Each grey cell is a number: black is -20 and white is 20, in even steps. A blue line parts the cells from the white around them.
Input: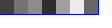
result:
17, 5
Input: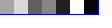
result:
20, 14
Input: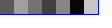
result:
11, 5
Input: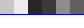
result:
17, 11
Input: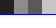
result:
11, 2
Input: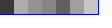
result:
11, 7
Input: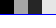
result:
16, 6
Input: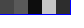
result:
11, -6
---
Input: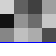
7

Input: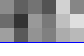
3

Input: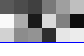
3

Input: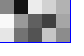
-7

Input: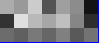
-1

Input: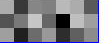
-3

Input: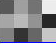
-4

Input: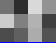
7
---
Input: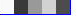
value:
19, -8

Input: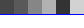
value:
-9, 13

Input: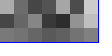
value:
7, 0

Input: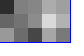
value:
-13, -1

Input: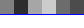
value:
0, -8

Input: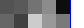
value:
-7, -1

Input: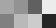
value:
6, -14

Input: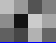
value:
10, -4

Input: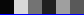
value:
-19, -6
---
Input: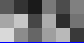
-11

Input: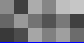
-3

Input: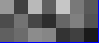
-16

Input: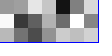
13

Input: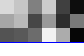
-19

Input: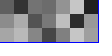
5

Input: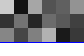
-11

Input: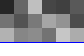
7

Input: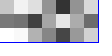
13

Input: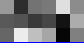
0
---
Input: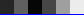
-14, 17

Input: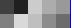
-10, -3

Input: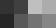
-12, 1

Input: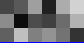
-9, -12

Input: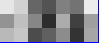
16, 6

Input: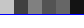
11, -17

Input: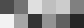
-8, -14

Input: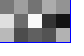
-1, 8

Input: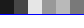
-16, -1
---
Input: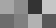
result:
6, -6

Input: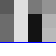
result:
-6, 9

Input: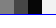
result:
0, 18

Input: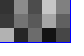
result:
-12, -9

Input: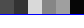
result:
-8, -19

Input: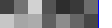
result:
-10, -9

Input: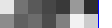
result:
16, 12
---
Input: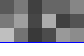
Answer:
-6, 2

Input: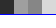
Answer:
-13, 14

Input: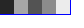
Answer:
-14, 17

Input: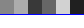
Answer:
1, -15

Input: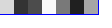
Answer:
14, 6

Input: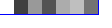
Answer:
20, -2

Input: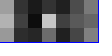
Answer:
5, 0

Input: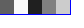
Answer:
-5, 12

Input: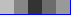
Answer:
10, 4

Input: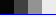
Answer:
-19, 17
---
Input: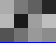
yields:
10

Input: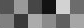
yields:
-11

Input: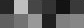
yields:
-2

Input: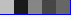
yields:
10

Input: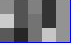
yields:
-6

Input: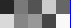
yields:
14

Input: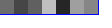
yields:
-5

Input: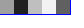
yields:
5

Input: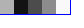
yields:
8

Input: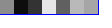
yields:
-12
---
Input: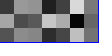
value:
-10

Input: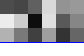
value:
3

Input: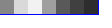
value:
-6

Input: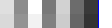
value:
13

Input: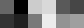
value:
-6

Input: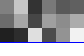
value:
-6
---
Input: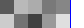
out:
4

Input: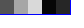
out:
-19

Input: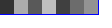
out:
-3

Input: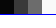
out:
-3

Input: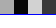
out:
13

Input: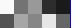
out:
16

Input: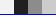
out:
2

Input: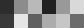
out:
11

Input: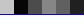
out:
-5
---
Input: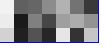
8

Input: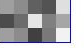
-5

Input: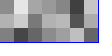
1

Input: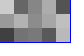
1

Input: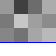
-10

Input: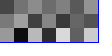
0

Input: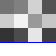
0

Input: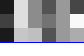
-7

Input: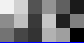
3

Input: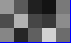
-15
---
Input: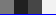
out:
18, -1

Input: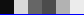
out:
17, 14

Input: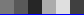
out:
15, 7

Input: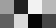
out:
18, 14

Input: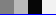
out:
18, 9

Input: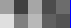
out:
15, 9
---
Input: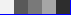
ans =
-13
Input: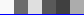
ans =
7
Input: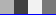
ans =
-1
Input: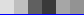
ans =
3
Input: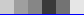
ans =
16
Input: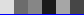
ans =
-9
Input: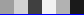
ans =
-16
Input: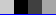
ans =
6
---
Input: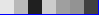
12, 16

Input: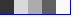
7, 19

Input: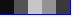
11, 11

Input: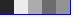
7, 17

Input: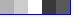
20, 20

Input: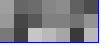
0, 11

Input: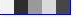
4, 18

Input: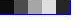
6, 15

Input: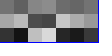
-9, 14
